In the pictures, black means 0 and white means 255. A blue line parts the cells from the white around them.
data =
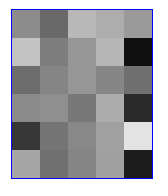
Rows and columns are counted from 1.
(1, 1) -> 140
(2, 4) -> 183
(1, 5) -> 154
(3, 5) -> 111
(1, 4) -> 173
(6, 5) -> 29
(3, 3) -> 150
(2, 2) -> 125
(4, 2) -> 143

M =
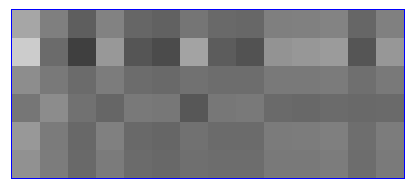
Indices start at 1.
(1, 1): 166
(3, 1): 141
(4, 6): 119
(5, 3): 104
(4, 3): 113
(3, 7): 113
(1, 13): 102
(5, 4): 128
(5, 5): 105
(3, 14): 121
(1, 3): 94
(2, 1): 204
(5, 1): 152
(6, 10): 121
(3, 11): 121
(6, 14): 122
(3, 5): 108
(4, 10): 106
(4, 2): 140
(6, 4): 123
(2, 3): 63
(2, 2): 107
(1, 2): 127
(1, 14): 128

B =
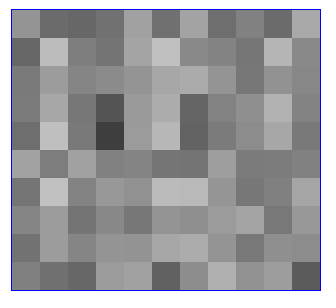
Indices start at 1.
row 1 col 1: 148
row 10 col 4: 155
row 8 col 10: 120
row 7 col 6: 187
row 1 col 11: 169
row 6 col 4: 129
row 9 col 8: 148
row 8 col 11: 152
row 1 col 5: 161
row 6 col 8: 158
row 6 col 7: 116
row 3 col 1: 122
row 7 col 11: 165
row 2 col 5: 164
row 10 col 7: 141
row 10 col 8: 175
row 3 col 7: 171
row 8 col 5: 119
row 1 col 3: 103
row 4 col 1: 123
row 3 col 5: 148
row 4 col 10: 178
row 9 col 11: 140
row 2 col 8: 131
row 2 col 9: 118
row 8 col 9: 164
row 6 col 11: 129
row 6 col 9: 123
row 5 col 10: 167
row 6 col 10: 124
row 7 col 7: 185

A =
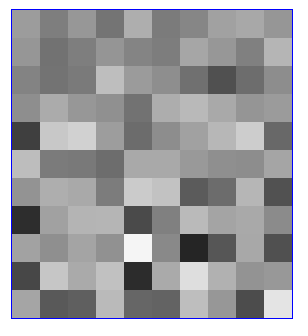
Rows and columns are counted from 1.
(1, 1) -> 156
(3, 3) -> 122
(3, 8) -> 80
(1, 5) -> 174
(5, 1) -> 63
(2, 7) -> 166
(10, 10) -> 152
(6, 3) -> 121
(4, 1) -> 142
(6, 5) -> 169
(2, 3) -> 126
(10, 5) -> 44
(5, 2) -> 200
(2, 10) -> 181
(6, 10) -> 165
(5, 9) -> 205
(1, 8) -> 161
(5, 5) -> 108
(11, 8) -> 151
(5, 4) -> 157
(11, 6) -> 99
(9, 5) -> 245
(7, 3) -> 169
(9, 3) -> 164
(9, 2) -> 143
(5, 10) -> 104
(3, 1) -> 131
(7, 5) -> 203
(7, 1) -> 147

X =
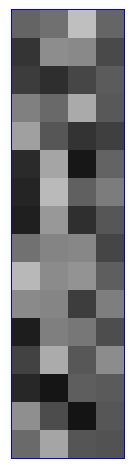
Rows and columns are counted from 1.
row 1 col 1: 100
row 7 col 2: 186
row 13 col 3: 87
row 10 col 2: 139
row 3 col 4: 91
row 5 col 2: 86
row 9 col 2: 132
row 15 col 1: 143
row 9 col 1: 113
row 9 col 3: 135
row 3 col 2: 46
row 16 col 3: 85
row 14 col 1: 39
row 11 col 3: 61
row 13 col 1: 66
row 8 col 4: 86
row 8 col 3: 47
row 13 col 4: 140

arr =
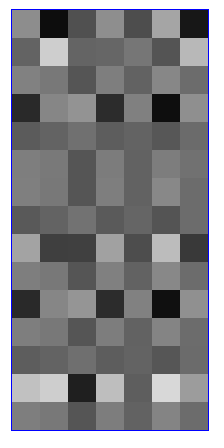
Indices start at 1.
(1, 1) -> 141
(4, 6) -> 14
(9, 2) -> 63
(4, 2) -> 134
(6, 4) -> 124
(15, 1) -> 126
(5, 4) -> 93
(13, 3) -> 111
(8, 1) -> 89
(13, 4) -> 93
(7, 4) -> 126
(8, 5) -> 101
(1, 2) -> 13
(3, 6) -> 135
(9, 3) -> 64
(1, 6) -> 165
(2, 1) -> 99
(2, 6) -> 84
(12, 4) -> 125
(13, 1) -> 93
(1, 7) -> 23
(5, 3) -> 112
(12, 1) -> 126
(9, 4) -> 161
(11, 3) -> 149
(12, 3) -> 85
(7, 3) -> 85
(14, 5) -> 94
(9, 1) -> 163
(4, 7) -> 143
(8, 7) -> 108
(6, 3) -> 85
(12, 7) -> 108

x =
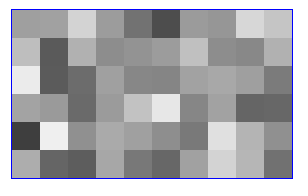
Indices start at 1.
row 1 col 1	159
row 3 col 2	91
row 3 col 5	135
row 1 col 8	150
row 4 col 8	162
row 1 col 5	114
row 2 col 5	147
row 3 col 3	108
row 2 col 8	141
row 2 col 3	177
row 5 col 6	142
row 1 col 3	211
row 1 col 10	197
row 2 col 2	90
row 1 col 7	155
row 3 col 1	235
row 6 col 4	167
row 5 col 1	62

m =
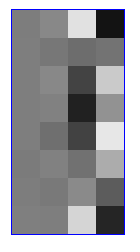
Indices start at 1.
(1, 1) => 125
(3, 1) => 126
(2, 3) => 109
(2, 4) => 115
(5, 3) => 66
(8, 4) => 37
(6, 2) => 129
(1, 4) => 19
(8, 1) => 127

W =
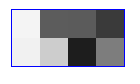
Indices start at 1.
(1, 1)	244
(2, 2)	205
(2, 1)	241
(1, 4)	58

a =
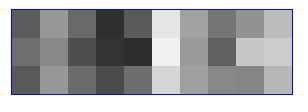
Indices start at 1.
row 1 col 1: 91
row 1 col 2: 152
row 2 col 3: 78
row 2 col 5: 45
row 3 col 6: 213
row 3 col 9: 134
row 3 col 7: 159
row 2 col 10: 204
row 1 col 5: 90
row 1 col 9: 146
